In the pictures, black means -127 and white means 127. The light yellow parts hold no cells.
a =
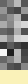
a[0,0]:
-25
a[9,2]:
-54
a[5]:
[58, 9, 84, 91]
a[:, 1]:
[4, -42, 16, 8, -38, 9, -36, -96, 4, -43]
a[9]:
[15, -43, -54, 6]
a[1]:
[22, -42, -57, 24]
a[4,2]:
46
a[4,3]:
-46
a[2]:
[-9, 16, 53, -55]
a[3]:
[43, 8, 71, 87]
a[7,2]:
58

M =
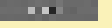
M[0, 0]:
-23
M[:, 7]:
[-22, -90, -18]
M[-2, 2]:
-18
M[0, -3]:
-21
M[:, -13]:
[-20, -19, -22]
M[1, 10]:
-27
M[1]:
[-18, -19, -18, -19, 60, -30, 70, -90, 6, -24, -27, -19, -19, -18]
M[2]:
[-23, -22, -23, -23, -26, -19, -27, -18, -22, -22, -22, -22, -23, -23]
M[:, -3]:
[-21, -19, -22]

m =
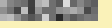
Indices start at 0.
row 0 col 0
47
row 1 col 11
24
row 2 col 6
78
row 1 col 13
-19
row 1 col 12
-53
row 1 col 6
-17
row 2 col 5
-19
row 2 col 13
-10
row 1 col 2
-57
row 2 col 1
60
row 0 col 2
-8
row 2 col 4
-41

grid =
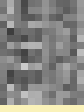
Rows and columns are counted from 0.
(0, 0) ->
1
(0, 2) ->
-5
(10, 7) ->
-7
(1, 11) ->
21
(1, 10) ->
-18
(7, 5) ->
-26
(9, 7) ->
-29
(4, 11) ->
27
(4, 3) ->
-15
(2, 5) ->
-25
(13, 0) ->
-12
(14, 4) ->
51
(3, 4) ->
41
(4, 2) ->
-26
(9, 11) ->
-7
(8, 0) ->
13
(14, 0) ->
-29
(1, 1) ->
54
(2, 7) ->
-25
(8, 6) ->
13
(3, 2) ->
-3
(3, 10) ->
-23
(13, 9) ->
25
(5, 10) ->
-31
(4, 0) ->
-1
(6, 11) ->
-1
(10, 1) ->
-59
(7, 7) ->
-9
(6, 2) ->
4
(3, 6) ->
22
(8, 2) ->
-4
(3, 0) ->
-29
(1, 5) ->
6

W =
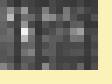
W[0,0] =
-34
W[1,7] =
-52
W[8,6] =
-64
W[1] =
[-22, 16, -36, 25, -56, -61, -3, -52, -67, -9, -52, -37, -58, -64]
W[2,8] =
-33
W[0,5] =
-70
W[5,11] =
-15
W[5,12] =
-68
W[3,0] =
-27
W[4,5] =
-75
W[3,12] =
-74
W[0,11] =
-59
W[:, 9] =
[-67, -9, -5, -64, -39, -53, -54, -51, -61, -49]
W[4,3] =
114
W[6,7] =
-36
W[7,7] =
-35
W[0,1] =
-58
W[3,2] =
-61
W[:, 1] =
[-58, 16, 59, -43, -15, -21, -34, -32, -46, -25]
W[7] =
[-42, -32, -65, -14, 2, -62, -33, -35, -58, -51, -44, -43, -67, -45]
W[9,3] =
-29
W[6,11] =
-52
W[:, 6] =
[-71, -3, 19, -43, -58, -23, -49, -33, -64, 8]
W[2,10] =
-44
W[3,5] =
-74
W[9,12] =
-72
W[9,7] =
-41
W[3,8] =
-49
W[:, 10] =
[-70, -52, -44, -34, 10, -12, -54, -44, -61, -59]
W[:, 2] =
[-75, -36, -64, -61, -70, -63, -68, -65, -72, -60]
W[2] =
[-18, 59, -64, -16, -21, -53, 19, 9, -33, -5, -44, -63, -68, -44]
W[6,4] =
-26
